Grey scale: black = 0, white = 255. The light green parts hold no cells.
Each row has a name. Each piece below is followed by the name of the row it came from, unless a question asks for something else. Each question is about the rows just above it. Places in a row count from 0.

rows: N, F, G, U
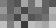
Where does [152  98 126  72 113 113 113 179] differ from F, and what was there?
6, [98]
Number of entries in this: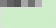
6
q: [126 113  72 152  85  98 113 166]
G
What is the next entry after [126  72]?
[113]
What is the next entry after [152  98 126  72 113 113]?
[98]
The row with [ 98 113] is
G
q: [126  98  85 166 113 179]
N

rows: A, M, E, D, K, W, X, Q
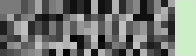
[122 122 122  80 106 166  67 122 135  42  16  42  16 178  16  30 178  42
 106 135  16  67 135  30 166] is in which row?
A
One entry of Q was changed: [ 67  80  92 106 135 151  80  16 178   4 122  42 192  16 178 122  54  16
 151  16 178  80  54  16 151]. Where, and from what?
3, [122]
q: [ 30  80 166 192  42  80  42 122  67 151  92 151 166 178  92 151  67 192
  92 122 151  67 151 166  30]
K
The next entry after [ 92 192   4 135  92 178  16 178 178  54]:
[92]

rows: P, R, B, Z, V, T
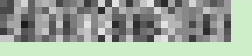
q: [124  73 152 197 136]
V
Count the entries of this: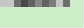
10
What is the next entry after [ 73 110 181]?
[197]
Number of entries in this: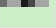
7
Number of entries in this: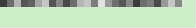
26
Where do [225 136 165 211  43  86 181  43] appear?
Z
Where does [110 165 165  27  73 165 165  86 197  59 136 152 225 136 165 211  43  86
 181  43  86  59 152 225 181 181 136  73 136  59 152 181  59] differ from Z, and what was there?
10, [124]

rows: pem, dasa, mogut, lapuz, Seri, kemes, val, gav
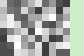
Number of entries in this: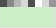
8
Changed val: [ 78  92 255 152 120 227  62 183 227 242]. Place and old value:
3, [167]
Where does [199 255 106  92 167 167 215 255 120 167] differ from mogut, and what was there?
1, [242]
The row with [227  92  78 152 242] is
lapuz
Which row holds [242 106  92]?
mogut
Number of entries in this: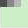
3
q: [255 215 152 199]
Seri

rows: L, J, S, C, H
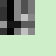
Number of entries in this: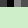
4
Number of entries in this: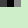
3
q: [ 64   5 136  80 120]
L
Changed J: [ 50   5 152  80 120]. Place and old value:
2, [136]
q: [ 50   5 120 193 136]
H

